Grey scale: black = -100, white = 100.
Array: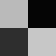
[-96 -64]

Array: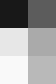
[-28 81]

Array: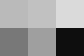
[71 25]

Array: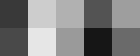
[24 -83]

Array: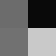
[-93 -11]

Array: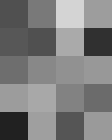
[23 33 7 22]
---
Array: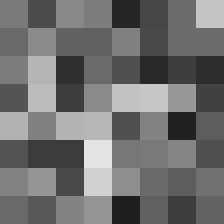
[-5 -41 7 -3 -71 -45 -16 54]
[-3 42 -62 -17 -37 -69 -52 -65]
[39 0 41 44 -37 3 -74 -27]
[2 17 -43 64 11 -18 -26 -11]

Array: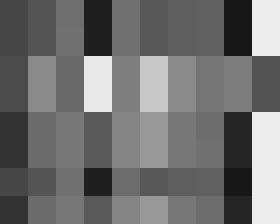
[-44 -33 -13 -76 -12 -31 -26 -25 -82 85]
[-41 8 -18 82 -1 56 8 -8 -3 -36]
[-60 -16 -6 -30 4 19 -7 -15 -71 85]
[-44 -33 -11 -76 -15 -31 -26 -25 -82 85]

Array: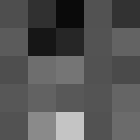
[-39 -62 -92 -36 -61]
[-39 -14 -8 -36 -42]
[-36 8 54 -36 -16]

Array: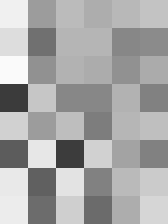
[88 22 47 36 44 53]
[96 14 40 35 14 34]
[64 22 49 -2 43 50]
[83 -25 78 1 46 59]

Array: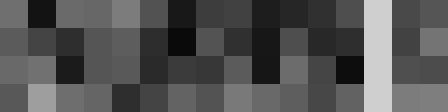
[-13 -85 -17 -19 -3 -36 -81 -52 -49 -77 -70 -62 -39 62 -43 -33]
[-18 -11 -79 -33 -30 -67 -54 -57 -29 -83 -15 -46 -90 62 -38 -40]

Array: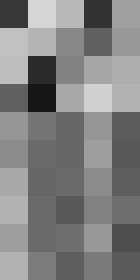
[-56 67 44 -60 25]
[49 -66 2 30 36]
[17 -8 -20 17 -27]
[32 -20 -17 9 -26]
[23 -17 -13 19 -38]
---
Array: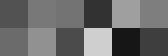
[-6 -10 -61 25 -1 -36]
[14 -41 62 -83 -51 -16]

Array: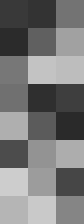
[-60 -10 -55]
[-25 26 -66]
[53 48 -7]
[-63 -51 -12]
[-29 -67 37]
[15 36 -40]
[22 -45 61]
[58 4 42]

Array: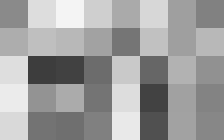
[73 91 62 33 69 25 1 8]
[50 44 27 -8 51 25 44 36]
[-52 -49 -15 58 -20 40 14 74]
[15 34 -9 73 -48 26 3 84]
[-10 -13 0 83 -37 27 6 70]

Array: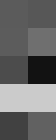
[-32 -29]
[-13 -28]
[-86 -40]
[59 59]
[-24 -49]

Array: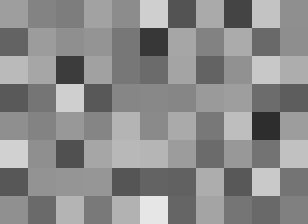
[3 -2 27 10 62 -35 33 -47 53 12 24]
[22 12 16 -7 -57 30 2 34 -18 11 -22]
[30 -53 26 -7 -16 29 -22 14 57 36 46]
[-8 62 -31 5 7 5 21 24 -15 -27 -30]
[3 19 4 41 8 33 -6 49 -65 23 12]
[12 -37 30 44 42 22 -16 19 -10 51 64]
[15 17 18 -33 -22 -24 36 -31 58 -9 -32]
[-17 41 -5 40 80 -21 29 -8 -18 0 13]

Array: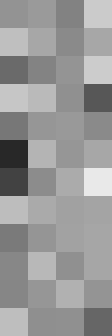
[21 2 59 15]
[31 8 31 50]
[3 16 60 -17]
[46 13 -32 55]
[18 20 8 -7]
[41 18 31 -69]
[10 34 83 -48]
[33 26 29 48]
[17 27 30 -4]
[44 13 30 6]
[18 39 16 5]
[12 13 -20 49]

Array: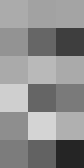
[27 29 34]
[-20 -51 15]
[45 33 33]
[-21 -4 62]
[66 38 11]
[-23 -71 -3]
